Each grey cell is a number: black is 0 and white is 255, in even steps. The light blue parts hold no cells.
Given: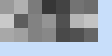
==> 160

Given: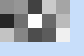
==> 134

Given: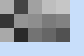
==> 42

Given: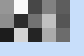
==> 212

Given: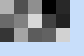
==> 165

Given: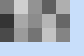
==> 155

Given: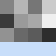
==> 105

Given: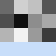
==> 242

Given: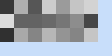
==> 169

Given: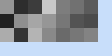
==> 52
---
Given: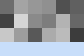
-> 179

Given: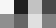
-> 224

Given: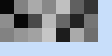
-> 34

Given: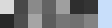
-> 112

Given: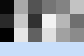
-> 183

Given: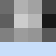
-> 183

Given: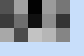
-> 141

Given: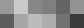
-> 113
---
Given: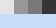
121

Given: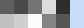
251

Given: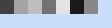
190

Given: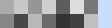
184

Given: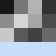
64

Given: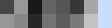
39

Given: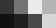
73

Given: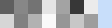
178
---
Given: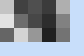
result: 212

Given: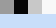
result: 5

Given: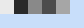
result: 41

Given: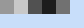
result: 200

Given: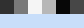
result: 121

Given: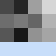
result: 23
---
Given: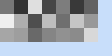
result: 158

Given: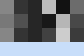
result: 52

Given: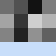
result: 33

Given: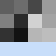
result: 18

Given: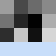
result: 198

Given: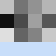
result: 100

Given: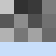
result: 119

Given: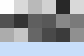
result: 197

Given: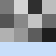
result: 151
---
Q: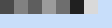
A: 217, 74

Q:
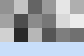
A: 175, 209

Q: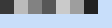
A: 33, 56

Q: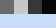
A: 6, 106

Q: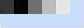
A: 230, 54

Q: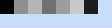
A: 28, 2

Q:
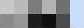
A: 112, 138

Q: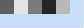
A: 184, 95

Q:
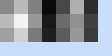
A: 45, 160

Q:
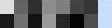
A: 53, 25
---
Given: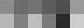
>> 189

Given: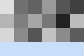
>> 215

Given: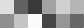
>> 222

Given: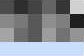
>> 164

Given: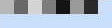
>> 183

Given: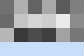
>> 213
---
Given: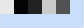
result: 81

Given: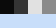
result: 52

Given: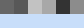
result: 140

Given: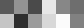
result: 216

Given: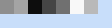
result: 164

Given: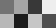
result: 184

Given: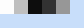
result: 151

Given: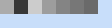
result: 157

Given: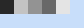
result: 147

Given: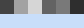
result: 121
